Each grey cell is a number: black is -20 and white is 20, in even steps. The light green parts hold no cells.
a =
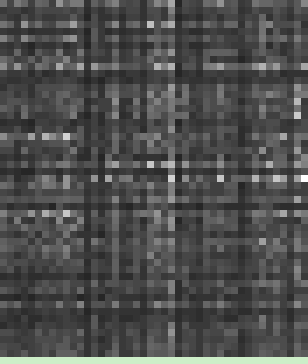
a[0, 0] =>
-2
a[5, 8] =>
-6
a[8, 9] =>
0
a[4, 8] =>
-11
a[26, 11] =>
-5
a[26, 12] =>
-11
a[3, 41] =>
-8
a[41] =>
[-6, -8, -10, -12, -9, -6, -8, -6, -9, -6, -10, -4, -12, -9, -10, -12, -10, -10, -7, -9, -11, -8, -9, -10, 0, -13, -11, -8, -11, -8, -11, -10, -7, -6, -13, -12, -8, -11, -9, -4, -9, -11, -10, -10]
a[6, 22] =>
-6
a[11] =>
[-11, -12, -12, -11, -11, -12, -10, -11, -10, -9, -10, -12, -14, -12, -14, -11, -9, -12, -13, -11, -12, -10, -9, -11, -8, -12, -11, -12, -12, -11, -12, -10, -12, -11, -13, -12, -10, -11, -11, -11, -10, -12, -8, -10]
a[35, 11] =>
-6
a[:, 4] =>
[-10, -11, -11, -7, -13, -5, -14, -13, -5, -10, -13, -11, -12, -12, -10, -9, -10, -14, -13, 5, -9, -10, -12, -11, -14, -10, -3, -10, -8, -13, 3, -12, -7, -7, -11, -6, -7, -10, -12, -13, -12, -9, -14, -11, -12, -13, -13, -10, -10, -10, -10]
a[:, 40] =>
[-6, -9, -10, -8, -11, -3, -12, -12, -7, -6, -13, -10, -7, -6, -9, -8, -6, -11, -11, 6, -10, -7, -5, -4, -11, 5, -4, -10, -6, -13, 6, -11, -6, -5, -9, -3, -7, -9, -10, -10, -7, -9, -10, -10, -11, -10, -8, -10, -8, -8, -7]
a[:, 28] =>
[-10, -11, -13, -9, -13, -10, -13, -12, -11, -11, -13, -12, -9, -9, -10, -11, -10, -12, -11, -8, -10, -11, -10, -6, -11, -3, -9, -11, -9, -14, -8, -13, -11, -11, -11, -9, -11, -12, -10, -12, -10, -11, -12, -11, -13, -13, -11, -11, -11, -11, -11]
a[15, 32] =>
-7
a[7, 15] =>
-11
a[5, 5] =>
-8
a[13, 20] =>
-10
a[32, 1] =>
-8
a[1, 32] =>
-8
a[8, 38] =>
-5
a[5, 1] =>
-6
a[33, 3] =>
-10
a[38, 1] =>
-7
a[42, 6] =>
-11
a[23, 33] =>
-6
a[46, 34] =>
-9
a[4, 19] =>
-11
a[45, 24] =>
-10
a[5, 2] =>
-10
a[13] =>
[-9, -8, -11, -9, -12, -9, -6, -9, -5, -4, -8, -9, -10, -6, -12, -4, -2, -8, -8, -7, -10, 1, -8, -2, 1, -11, -2, -9, -9, -7, -8, -1, -10, -9, -10, -8, -4, -5, 0, -3, -6, -10, -1, -1]
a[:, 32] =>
[-7, -8, -9, -4, -11, -10, -10, -5, -11, -4, -10, -12, -8, -10, -6, -7, -9, -11, -7, -11, -9, -8, -13, -7, -11, -10, -6, -8, -5, -13, -9, -7, -7, -12, -6, -10, -11, -9, -8, -12, -10, -7, -13, -6, -12, -13, -9, -5, -8, -8, -11]
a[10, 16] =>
-11
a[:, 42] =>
[-6, -6, -9, -5, -7, -1, -6, -7, -8, -5, -12, -8, 3, -1, 9, -2, 12, -10, -8, -2, -3, 4, -6, 4, -9, 5, -7, -10, 5, -12, 2, -12, -7, -5, -1, -1, -9, -4, 1, -1, -5, -10, -7, 1, -10, -9, -4, -7, -7, -4, -5]
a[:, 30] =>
[-4, -10, -9, -6, -10, -9, -10, -5, -12, 0, -10, -12, -9, -8, -8, -8, -10, -11, -9, -10, -11, -8, -12, -6, -13, -9, -10, -10, -7, -10, -8, -5, -8, -12, -5, -10, -11, -9, -10, -12, -8, -11, -12, -7, -12, -10, -9, -9, -10, -9, -9]

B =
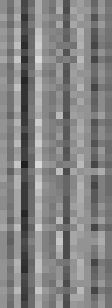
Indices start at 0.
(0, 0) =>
2
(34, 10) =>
6
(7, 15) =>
-1
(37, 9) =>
-2
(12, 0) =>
3
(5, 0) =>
3
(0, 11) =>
5
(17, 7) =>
0
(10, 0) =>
2
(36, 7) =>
-2
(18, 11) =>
7
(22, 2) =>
5
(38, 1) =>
-2
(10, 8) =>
5
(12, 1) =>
0
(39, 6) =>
0
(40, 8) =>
5
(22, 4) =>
-4
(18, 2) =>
5
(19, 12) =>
2
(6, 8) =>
-1
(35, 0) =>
2
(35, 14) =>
5
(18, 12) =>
3
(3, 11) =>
3
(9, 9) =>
-6
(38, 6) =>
3
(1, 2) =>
4
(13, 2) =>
6
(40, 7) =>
-2
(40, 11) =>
3
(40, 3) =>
-9
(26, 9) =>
-4
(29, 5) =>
9
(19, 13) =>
-4
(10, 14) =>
3
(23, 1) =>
0
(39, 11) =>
7
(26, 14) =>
0

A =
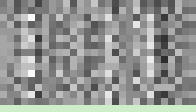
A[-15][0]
-1
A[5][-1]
5
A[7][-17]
10
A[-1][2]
-5
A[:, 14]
[-2, 3, 6, -3, 0, 2, -2, 3, -2, 5, 7, 0, 5, 4, 2]
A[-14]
[1, 3, -6, 0, -4, -1, -1, 4, 1, 7, -1, 6, 4, 5, 3, 6, -9, 8, 1, 12, -3, 1, -5, 6, -6, 9, -3, -2]
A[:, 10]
[-6, -1, 4, 6, 9, -1, 9, -3, 8, 8, 3, 0, 11, 1, 5]
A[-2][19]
2
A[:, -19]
[10, 7, -1, 1, -4, 7, -3, 8, -4, -3, -1, 7, -6, 5, 5]
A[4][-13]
6
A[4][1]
4
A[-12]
[2, 8, -6, 5, -5, -2, 6, -2, -4, 1, 6, 9, 3, -7, -3, 4, 6, -1, 2, 16, 2, 9, -5, 0, 2, 5, -4, -3]
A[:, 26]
[2, -3, 5, -4, -1, 3, -2, 3, 1, 1, 5, -1, -1, 3, -3]
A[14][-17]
7
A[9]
[5, 0, 6, 10, 10, 4, 6, -2, 5, -3, 8, 2, -4, -2, 5, 7, 7, 2, 2, -2, 5, 12, 3, -1, 6, -3, 1, 2]
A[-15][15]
2
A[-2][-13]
16
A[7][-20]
7
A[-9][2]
2
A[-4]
[5, 6, -6, 1, -4, -5, 1, 2, 0, 7, 0, 9, 4, -2, 0, 8, -7, 7, 1, 14, 2, 5, -7, 2, -4, 9, -1, -1]
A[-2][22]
-8
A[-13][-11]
3
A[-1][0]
1
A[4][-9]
2
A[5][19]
6
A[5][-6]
-8
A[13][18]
2
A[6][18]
3
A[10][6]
5
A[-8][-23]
-9
